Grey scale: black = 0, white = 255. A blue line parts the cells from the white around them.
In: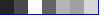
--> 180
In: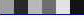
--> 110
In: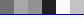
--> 32
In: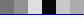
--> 9
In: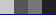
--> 85
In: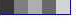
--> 173
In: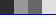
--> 152
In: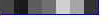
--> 208
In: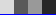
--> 89
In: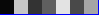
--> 227
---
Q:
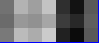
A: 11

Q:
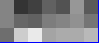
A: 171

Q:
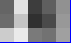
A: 114

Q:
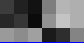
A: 46

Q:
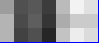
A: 237

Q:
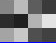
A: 79

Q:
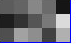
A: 65

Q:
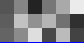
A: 187
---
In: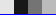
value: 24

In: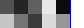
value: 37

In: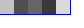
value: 79

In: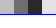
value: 111

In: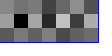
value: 115

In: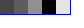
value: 93

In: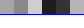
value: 137

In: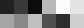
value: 57

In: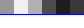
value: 240
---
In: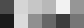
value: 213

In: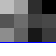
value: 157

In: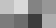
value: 217

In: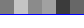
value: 196

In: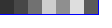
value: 71

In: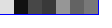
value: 17

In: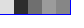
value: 45
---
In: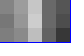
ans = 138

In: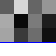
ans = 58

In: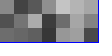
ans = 103

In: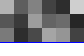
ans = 45

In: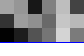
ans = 29

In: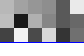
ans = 242
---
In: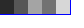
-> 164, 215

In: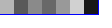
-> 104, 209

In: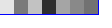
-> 46, 229

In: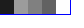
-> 128, 254

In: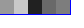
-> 33, 201

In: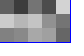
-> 196, 211

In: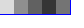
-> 97, 220

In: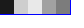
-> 233, 233
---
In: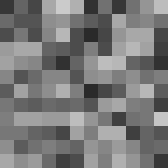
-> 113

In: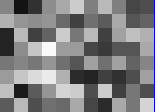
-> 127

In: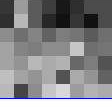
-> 47

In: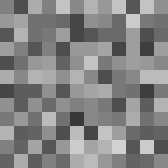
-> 86

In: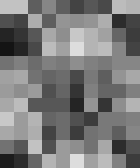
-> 73

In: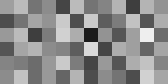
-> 62

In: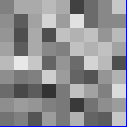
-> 107
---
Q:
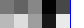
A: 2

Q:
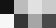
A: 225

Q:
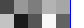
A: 179

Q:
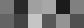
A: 27

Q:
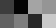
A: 164

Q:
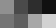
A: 45

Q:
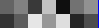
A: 114

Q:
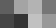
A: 179

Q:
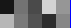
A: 211

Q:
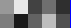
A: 111
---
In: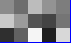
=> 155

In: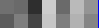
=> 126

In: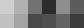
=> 164

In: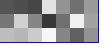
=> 209

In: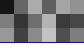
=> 53

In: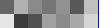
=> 60

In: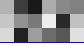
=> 145
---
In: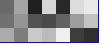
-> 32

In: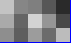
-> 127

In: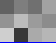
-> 112

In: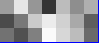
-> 150

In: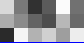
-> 49

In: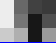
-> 65
